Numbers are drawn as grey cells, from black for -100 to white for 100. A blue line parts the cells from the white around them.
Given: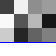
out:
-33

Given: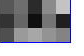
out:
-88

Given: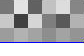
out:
-1

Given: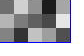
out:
-25

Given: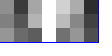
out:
47

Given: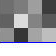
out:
72

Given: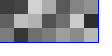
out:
-13

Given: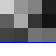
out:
33

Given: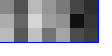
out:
13
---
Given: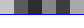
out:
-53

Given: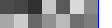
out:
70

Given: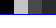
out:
-43

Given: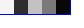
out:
-4

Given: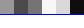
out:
70

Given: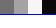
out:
93

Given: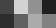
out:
14

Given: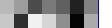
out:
-74
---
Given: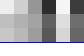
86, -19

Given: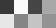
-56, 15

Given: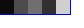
-91, 62

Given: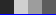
-69, -27

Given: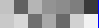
52, 90

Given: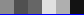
10, -85
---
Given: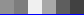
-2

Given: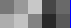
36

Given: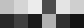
-50

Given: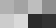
11

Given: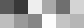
21

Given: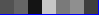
-84

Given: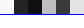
-72

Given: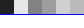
81
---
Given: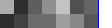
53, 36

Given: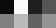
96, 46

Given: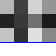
75, 65

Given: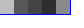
49, 8

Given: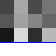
70, 44

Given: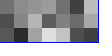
75, 53

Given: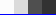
98, 72

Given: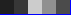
60, 13

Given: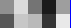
83, 72
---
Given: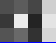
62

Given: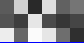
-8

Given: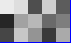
-28

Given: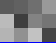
20

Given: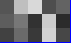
-22

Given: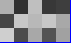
-51

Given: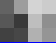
60

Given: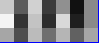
8

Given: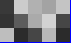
54

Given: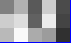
-41
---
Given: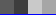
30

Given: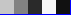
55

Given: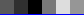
18

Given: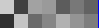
54

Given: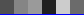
21

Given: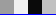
51

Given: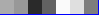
75
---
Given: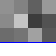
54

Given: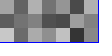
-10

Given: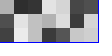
78

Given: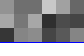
-7

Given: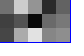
-35

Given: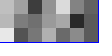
-2
